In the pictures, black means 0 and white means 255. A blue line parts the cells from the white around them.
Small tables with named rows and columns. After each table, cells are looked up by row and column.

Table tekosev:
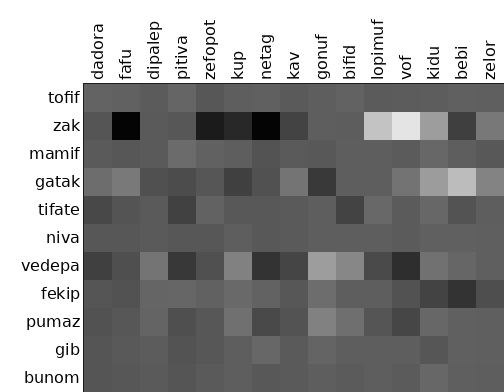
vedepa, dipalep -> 116
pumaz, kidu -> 103
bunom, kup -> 94
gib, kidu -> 86
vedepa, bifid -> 135
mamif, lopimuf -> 94
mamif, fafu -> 87
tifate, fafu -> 84
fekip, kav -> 87
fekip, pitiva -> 102
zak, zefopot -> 27
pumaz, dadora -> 82
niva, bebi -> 96
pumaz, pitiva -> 79
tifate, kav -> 90

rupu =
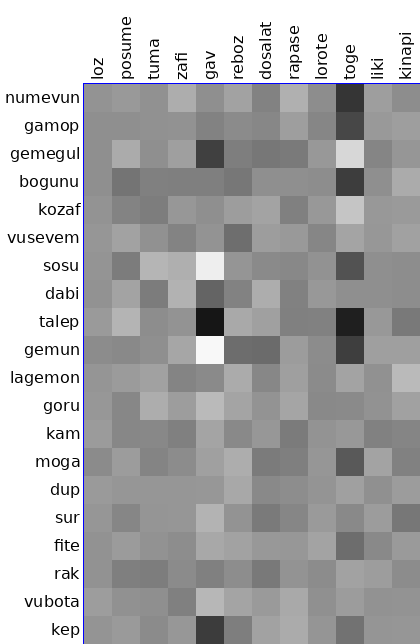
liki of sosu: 143
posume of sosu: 124
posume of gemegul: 171
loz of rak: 146
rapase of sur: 134
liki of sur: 156
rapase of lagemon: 159
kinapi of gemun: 159
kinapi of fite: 154
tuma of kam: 136
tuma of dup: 150
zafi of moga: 140

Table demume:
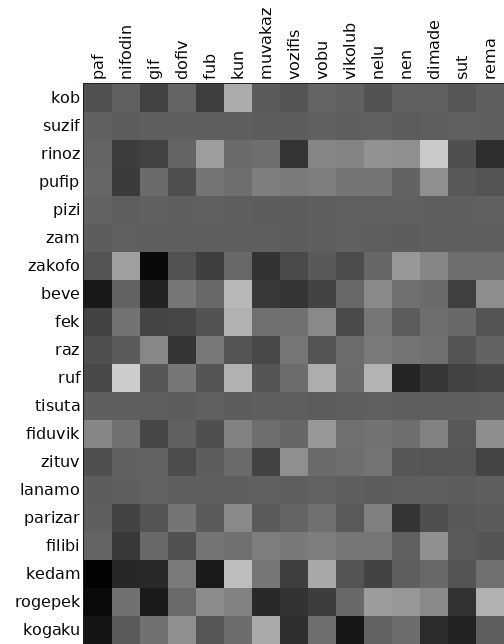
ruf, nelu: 180
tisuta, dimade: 94
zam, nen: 93
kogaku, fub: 87
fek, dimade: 110
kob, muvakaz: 91
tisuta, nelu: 96
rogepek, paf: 10
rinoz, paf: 100
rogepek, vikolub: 105
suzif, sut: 96
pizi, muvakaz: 93
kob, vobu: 100
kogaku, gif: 113
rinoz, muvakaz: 111
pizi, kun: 94
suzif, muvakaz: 93
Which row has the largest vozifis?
zituv

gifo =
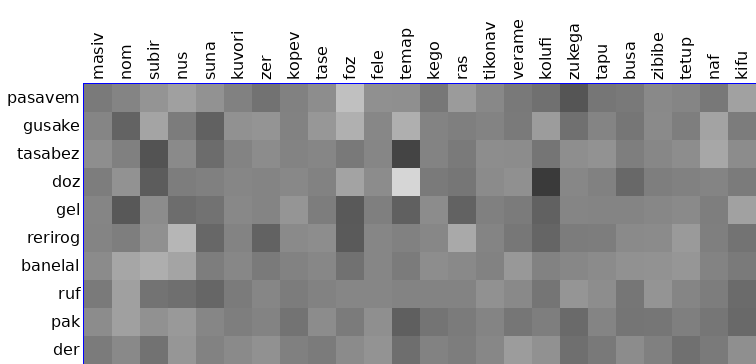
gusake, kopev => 130
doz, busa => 104
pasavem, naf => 120
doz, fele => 140
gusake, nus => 124
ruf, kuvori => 123
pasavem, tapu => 118
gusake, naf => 163
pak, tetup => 127
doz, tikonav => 139
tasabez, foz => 121
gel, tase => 125
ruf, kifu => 107
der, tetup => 112
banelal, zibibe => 146
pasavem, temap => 143
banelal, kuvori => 135
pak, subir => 145
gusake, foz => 176
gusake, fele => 135
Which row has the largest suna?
pasavem

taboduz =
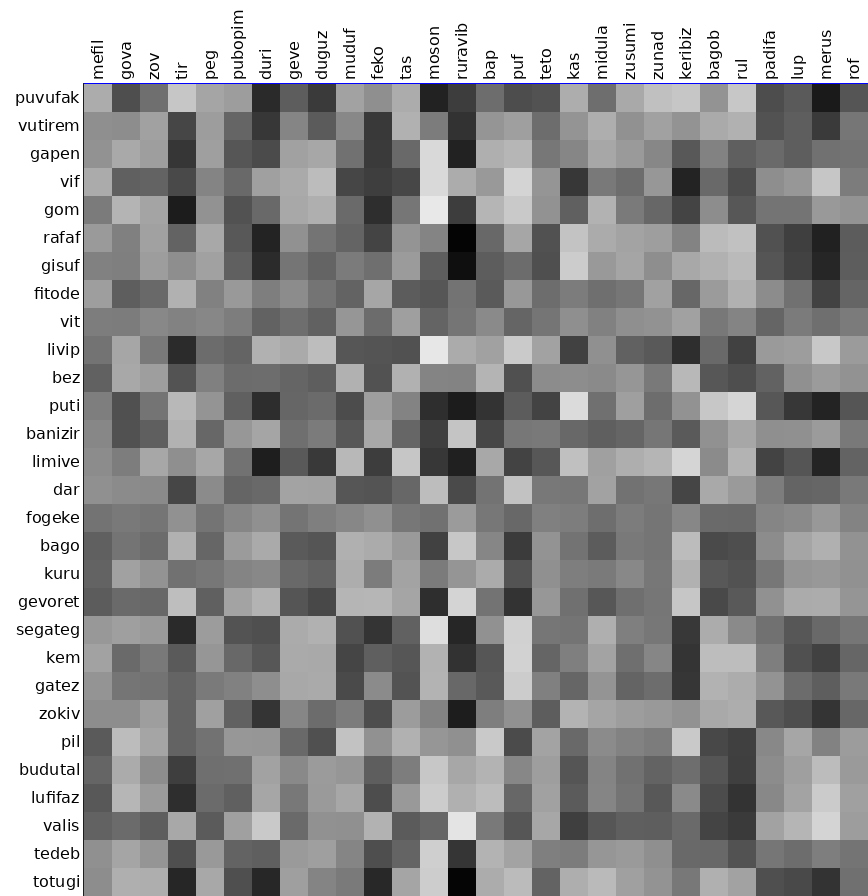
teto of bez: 140
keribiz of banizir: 90
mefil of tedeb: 144
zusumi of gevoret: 111
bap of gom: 181
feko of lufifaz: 77
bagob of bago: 74
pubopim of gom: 82
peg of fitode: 129
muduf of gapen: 113
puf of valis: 86
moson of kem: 178
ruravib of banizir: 196
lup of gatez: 108
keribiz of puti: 146
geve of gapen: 161
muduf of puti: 76
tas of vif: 71
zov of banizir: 95

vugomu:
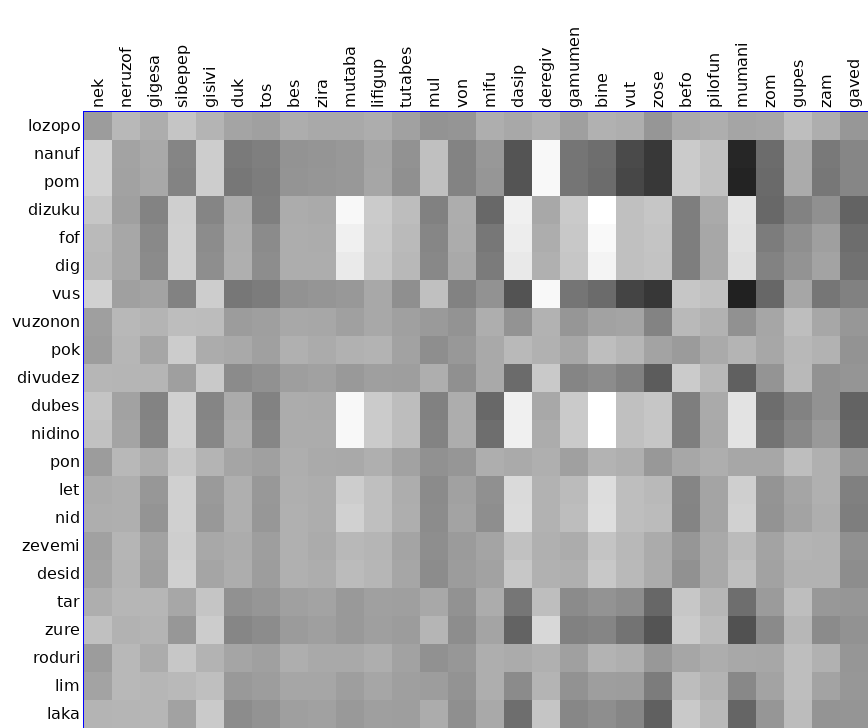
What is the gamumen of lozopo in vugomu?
159
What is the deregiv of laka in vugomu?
197
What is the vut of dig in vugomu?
192
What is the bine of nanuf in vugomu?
110
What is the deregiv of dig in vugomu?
176
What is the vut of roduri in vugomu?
175
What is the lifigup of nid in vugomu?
191
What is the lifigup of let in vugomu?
191
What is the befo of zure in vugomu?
203
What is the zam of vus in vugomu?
118
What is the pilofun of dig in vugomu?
167
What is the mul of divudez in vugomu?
174
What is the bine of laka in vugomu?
142
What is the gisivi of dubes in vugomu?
133
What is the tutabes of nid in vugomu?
174
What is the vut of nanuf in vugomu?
74
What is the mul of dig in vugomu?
136
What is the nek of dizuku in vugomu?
198

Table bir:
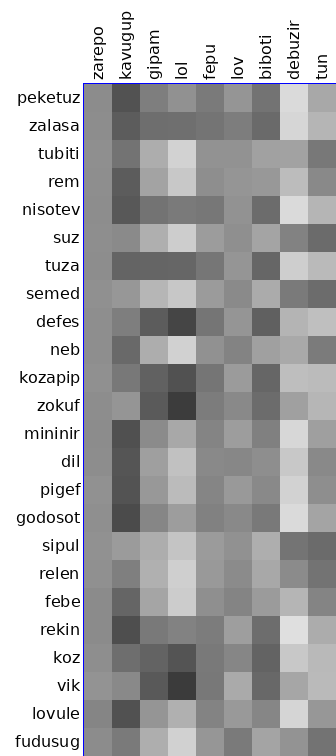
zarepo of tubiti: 143
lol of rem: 200
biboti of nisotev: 108
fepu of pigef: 133
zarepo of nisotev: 141
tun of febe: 132

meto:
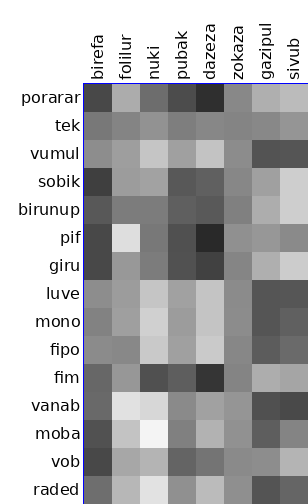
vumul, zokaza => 140
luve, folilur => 156
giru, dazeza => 65
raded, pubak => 144
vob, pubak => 100
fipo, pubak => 160
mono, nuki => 208
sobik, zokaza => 135
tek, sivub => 149
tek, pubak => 126
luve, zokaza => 139
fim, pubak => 94
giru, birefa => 72
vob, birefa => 72
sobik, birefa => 63
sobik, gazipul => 160
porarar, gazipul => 175
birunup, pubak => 95
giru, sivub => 204
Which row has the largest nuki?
moba

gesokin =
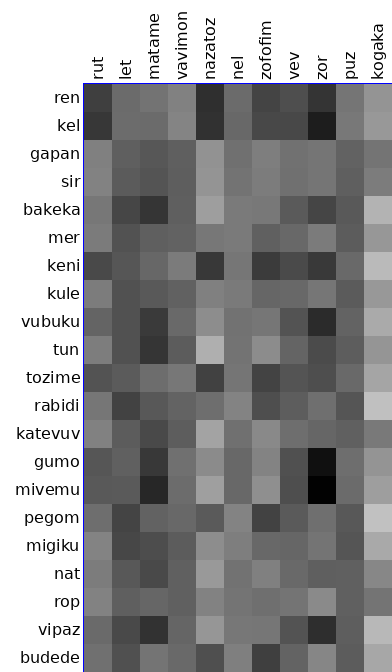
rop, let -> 95
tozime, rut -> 83
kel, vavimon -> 132
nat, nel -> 114
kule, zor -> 118
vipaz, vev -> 83
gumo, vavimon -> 112
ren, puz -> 117
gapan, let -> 95
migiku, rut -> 131
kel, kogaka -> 152
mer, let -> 82
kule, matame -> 89
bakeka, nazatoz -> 158
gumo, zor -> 16
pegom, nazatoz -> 90
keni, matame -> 103
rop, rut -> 130
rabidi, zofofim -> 78
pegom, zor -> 111

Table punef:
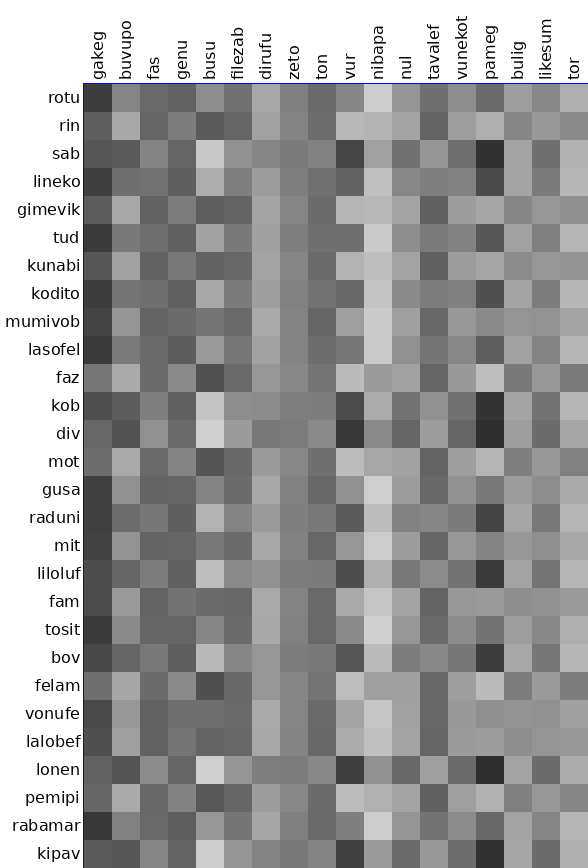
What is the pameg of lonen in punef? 45
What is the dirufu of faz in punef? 150
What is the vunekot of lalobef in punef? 155
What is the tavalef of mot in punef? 99
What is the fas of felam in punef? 107
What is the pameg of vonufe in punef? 143

